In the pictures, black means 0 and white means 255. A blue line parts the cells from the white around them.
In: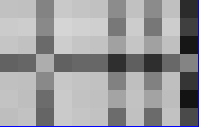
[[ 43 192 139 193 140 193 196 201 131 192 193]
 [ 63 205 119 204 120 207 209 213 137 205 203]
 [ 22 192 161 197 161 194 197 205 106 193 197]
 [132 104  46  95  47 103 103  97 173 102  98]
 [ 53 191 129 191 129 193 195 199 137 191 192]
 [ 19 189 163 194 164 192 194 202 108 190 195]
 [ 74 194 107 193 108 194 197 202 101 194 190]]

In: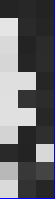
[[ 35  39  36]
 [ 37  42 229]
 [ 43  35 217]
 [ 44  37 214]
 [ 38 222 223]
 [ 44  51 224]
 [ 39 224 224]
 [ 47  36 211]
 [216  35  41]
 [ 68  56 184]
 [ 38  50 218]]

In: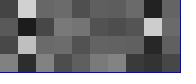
[[100  34 106  93  95  79 107 103 209  68]
 [106 205  84  77  82 116 121  71  28  89]
 [ 96  39  96  98  99  82 108 106 191  72]
 [ 71  51  58 131 122  95  77 130  45 129]]

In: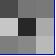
[[121 118  74]
 [170  39 198]
 [185 136 126]]

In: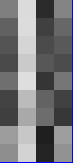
[[132  43 219 127]
 [103  64 220  97]
 [ 89  75 213  84]
 [ 76  87 202  74]
 [118  53 222 111]
 [ 65  99 187  67]
 [ 55 109 169  63]
 [158  31 199 157]
 [146  36 211 142]]

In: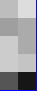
[[221 189]
 [171 159]
 [171 204]
 [196 204]
 [ 22  85]]

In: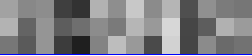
[[118 123 144  79 181 139 200 142 178  50  63 141 136 162]
 [155 177  93  70 215 153 182 122 140 111  93 149 100 179]
 [114 106 139  69 210  74 153 189 131  31  60 149  90 119]]
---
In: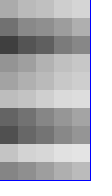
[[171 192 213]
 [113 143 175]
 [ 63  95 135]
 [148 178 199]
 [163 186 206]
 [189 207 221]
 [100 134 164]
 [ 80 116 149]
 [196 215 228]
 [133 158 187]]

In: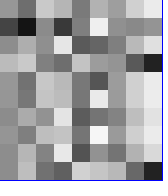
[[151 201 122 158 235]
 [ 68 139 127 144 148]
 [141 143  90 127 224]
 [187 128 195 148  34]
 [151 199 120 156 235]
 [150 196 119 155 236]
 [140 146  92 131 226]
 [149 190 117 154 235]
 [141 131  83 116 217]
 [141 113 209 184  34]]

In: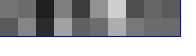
[[115  30  60 207 101]
 [ 89  42  97 173 108]]

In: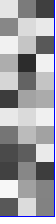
[[229  63]
 [135 233]
 [241  88]
 [173 241]
 [214 196]
 [ 60 171]
 [232 240]
 [117 162]
 [ 74 234]
 [ 65  61]
 [247 131]
 [ 88 130]]

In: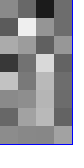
[[138  27]
 [ 91 149]
 [171  96]
 [ 56 217]
 [194 185]
 [138 181]
 [103 185]
 [140 135]]

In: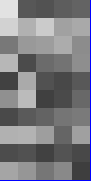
[[226  82  99]
 [210 203 169]
 [120 157 140]
 [183 107 142]
 [ 65  81  88]
 [144  64 104]
 [ 73  99 122]
 [177 158 160]
 [ 76  65  72]
 [165 118  62]]

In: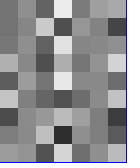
[[116  99 123 169]
 [115 202 150  69]
 [119  98 134 144]
 [176  79 118 211]
 [ 93 117 137 109]
 [195 101 109 194]
 [ 76 152 159  60]
 [125 191 143  90]
 [155  82 111 187]]

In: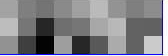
[[163 116 160 147 140]
 [189  38 118 184  97]
 [146   3  39 171 203]]

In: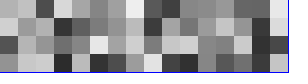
[[179  77 166 160  89 135 152 101]
 [208 178  95 147  60 118 197  57]
 [ 83 149 134 163 124 208 129  50]
 [147 205 187  77 227  49  87  59]]
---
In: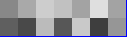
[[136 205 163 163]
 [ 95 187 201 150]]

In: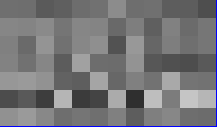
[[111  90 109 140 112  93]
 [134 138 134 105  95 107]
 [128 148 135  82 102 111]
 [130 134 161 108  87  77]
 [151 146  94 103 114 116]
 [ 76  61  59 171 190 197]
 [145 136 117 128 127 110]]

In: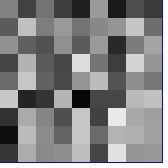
[[131 115  32  25  59]
 [ 91 125 116 149 110]
 [144  81  91  41 163]
 [ 69  90 221  61 149]
 [106  97 149  84 118]
 [200  52   7  70 192]
 [ 50 133 198 233 159]
 [ 15 140 198 179 161]
 [ 54 138 189 226 152]]

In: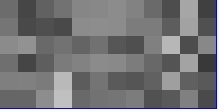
[[108  97 134 140 106 166]
 [117  79 140 140 124 162]
 [139 105 100  86 128  77]
 [111  94 130 137 104 163]
 [127 123  92  90  97  96]
 [102 141 105 117  81 128]]

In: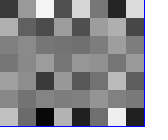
[[ 58 245 213  36]
 [176  75  79 175]
 [128 118 112 158]
 [118 156 150 117]
 [160  58  87 186]
 [136 132 128 129]
 [193   8  32 239]]

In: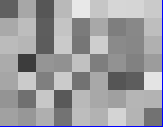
[[ 96  86 232 214 202]
 [169  93 123 126 190]
 [187  92 118 138 176]
 [171 149 193 146 156]
 [166 127 114  85 228]
 [148 199 185 160 179]
 [161 175 189 212 114]]

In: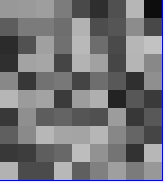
[[152 158  73  80  13]
 [ 93 123 178  85  72]
 [ 43 160 185  74 194]
 [ 47 166 179  70 136]
 [136 114  68  88 143]
 [182 163 157  35  58]
 [ 56  93  85 156  88]
 [ 95 183 164 135  69]
 [ 56  94 189 116 183]
 [178  75  95 159 152]]
